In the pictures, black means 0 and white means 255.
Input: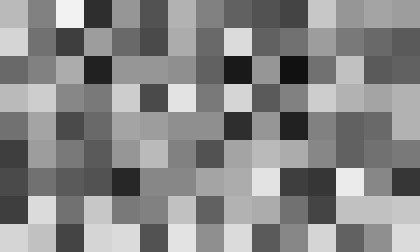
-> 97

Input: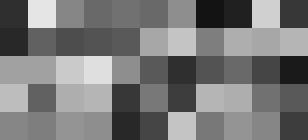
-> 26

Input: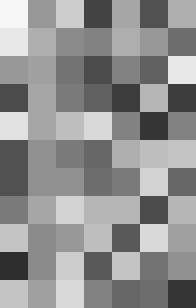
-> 232

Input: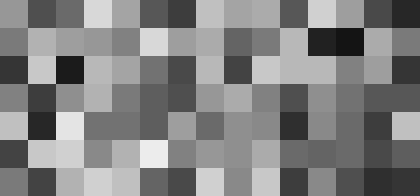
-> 53

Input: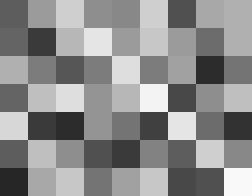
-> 116

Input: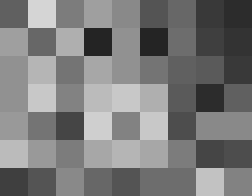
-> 57

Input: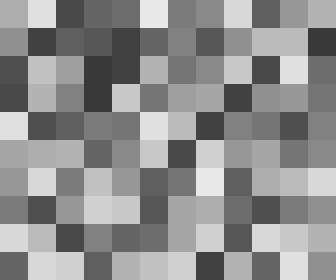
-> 109

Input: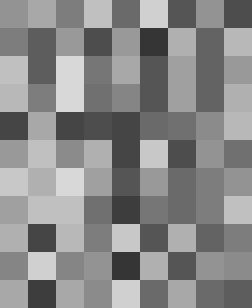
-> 153

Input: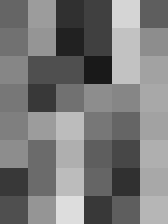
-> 162
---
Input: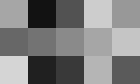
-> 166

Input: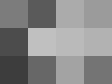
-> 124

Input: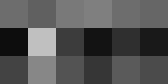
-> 109

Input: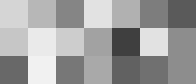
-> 213

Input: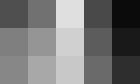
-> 79

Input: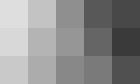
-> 222

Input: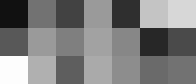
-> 17

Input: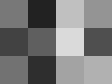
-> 120

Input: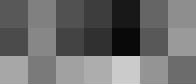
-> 88

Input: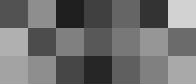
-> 82
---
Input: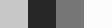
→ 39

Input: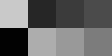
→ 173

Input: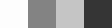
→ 131

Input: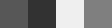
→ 50

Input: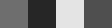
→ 38

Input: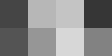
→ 150
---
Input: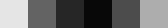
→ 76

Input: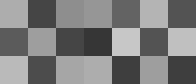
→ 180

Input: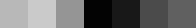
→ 75

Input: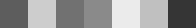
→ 192

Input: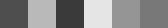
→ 149

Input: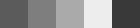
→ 237
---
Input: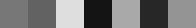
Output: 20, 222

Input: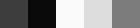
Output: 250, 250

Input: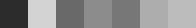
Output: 140, 211

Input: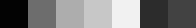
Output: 199, 241

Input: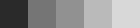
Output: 145, 216

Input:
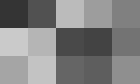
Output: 73, 202

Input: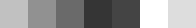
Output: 53, 255

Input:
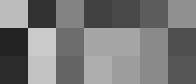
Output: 166, 202

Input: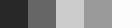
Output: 204, 251

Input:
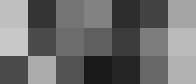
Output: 95, 200
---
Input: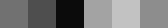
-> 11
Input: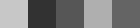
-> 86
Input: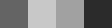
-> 161
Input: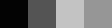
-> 195
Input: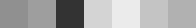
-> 51
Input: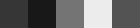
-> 116
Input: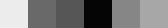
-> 86
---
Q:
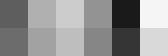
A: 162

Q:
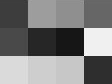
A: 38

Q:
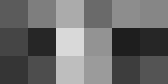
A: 38

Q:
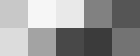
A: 163

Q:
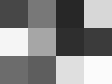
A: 166

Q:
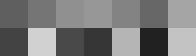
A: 209

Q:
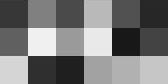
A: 240
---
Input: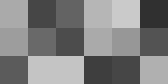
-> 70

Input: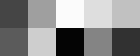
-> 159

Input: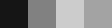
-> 129

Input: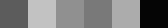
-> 194

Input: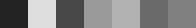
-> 221

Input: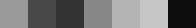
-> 72

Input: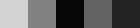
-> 130
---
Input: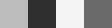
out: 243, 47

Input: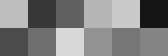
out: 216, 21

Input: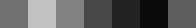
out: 193, 10

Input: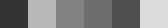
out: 219, 52

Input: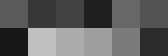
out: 192, 23

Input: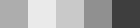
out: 234, 62

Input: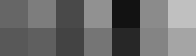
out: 192, 18

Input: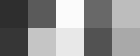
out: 251, 46
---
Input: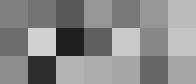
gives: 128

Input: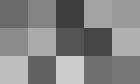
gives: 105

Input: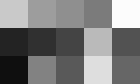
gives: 201

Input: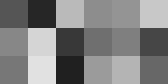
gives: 85

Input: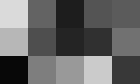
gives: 218

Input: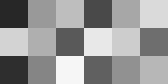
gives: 39

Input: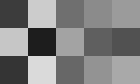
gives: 60
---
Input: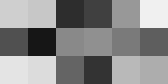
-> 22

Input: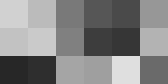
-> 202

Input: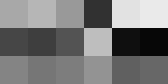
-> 62

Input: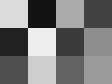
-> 238

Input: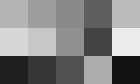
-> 199

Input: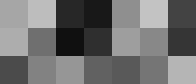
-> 111

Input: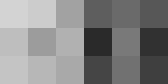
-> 156
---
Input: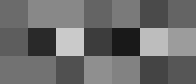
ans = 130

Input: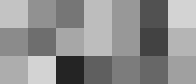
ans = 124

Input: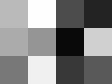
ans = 240

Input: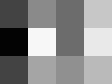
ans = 165

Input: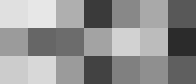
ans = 128

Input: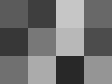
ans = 171

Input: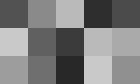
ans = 40
